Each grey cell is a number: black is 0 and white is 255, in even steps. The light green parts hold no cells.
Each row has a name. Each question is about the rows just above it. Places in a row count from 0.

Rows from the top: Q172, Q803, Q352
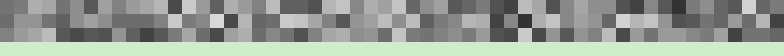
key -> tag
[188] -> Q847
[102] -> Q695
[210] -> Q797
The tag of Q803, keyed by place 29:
Q847
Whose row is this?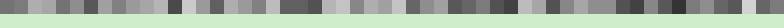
Q172
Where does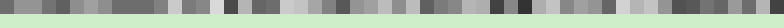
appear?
Q803

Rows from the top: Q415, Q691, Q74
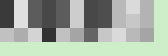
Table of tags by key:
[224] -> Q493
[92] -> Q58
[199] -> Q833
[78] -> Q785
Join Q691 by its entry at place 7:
Q785
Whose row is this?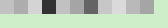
Q74
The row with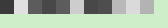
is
Q415

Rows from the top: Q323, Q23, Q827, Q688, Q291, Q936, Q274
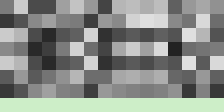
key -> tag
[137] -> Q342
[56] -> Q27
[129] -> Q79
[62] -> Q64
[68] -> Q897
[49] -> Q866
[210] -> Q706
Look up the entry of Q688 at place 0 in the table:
Q342
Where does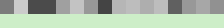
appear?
Q323
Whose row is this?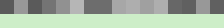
Q936

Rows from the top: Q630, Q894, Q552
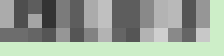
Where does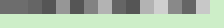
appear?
Q552
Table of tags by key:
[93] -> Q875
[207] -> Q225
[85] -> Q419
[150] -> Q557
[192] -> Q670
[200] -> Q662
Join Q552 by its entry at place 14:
Q662
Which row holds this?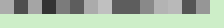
Q894

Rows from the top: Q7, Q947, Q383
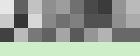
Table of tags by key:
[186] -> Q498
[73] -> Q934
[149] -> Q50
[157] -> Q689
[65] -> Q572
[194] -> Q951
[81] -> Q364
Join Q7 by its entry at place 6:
Q934
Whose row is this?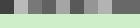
Q383
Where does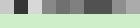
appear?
Q947

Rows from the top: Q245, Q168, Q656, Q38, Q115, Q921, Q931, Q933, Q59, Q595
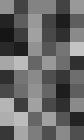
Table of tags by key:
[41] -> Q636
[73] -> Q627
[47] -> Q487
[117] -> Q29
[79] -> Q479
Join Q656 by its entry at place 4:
Q487
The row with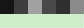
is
Q656
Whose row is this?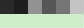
Q38
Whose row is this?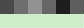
Q931

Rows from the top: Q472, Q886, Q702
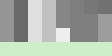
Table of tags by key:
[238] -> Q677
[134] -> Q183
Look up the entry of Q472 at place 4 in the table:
Q183
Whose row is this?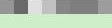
Q886

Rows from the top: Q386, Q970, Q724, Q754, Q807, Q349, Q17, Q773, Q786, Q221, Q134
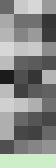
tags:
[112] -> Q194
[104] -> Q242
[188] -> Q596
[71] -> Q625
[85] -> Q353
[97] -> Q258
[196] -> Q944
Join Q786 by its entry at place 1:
Q242
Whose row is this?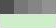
Q134
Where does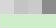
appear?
Q754
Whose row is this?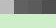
Q807

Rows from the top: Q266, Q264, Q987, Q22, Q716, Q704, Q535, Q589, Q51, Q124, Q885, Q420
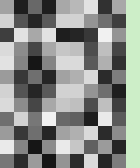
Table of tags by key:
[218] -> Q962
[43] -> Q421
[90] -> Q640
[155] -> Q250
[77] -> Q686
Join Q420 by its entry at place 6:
Q962
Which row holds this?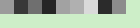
Q124

